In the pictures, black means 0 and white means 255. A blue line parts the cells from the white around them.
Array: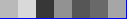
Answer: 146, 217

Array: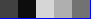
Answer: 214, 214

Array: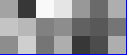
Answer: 141, 249

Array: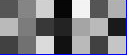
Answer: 35, 243

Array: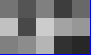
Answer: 204, 204

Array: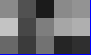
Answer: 126, 195

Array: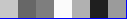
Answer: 251, 251
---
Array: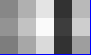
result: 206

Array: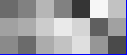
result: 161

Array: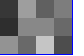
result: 105

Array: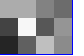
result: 149

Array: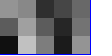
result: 115

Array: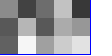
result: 151

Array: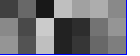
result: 149

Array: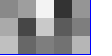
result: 126
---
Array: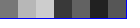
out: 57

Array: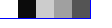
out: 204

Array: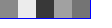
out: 56

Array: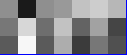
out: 194

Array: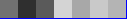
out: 212

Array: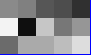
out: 198
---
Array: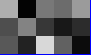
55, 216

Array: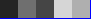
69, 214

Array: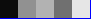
178, 230

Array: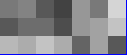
77, 213

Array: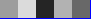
37, 219

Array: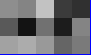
113, 194

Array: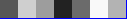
34, 249

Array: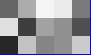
162, 245

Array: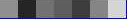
94, 213
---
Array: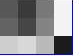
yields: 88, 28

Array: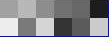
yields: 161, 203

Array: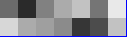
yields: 107, 194

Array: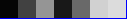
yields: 5, 220

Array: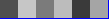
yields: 79, 165

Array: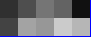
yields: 48, 182

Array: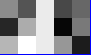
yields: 140, 28

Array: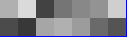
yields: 176, 84

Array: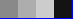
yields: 137, 19

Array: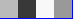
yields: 186, 153
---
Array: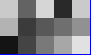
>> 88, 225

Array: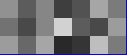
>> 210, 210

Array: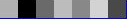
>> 188, 211

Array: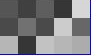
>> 74, 214

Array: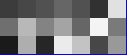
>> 164, 244

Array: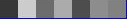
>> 171, 204
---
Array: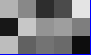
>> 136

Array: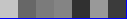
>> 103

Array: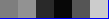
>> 146

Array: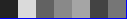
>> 218

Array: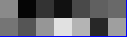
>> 5

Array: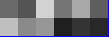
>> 84

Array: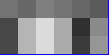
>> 103

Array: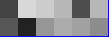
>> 216
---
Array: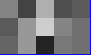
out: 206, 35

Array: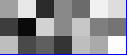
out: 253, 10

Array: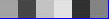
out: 226, 48

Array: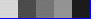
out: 215, 27

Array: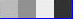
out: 237, 50

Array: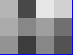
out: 231, 60

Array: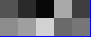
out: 210, 8

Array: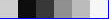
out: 246, 13

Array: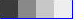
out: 238, 59
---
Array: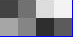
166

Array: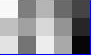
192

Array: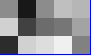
209

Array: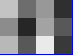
140

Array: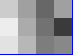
237

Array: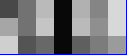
166
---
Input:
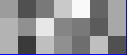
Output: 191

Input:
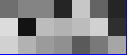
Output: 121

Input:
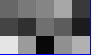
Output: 144

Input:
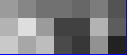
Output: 146

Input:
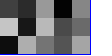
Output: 84

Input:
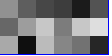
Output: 114

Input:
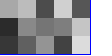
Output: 66

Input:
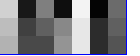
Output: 44

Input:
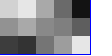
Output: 157
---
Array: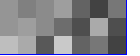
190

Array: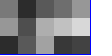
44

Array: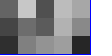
47

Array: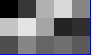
78

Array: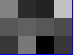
55

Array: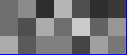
171

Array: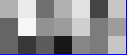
101

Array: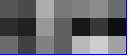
108

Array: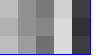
188
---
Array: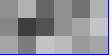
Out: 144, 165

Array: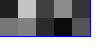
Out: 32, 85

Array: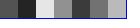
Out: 83, 186

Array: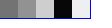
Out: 115, 239

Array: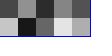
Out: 71, 174

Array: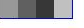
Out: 152, 192

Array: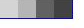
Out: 212, 66

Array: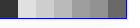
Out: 52, 105

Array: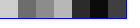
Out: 206, 63

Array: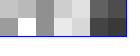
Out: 196, 57
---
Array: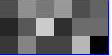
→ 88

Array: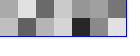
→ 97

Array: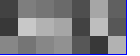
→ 200

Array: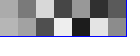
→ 162

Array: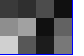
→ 161

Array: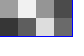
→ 94
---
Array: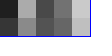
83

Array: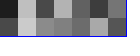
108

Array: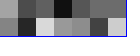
141

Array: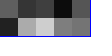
206

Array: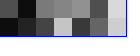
57

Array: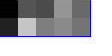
126

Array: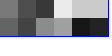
160

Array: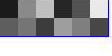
158
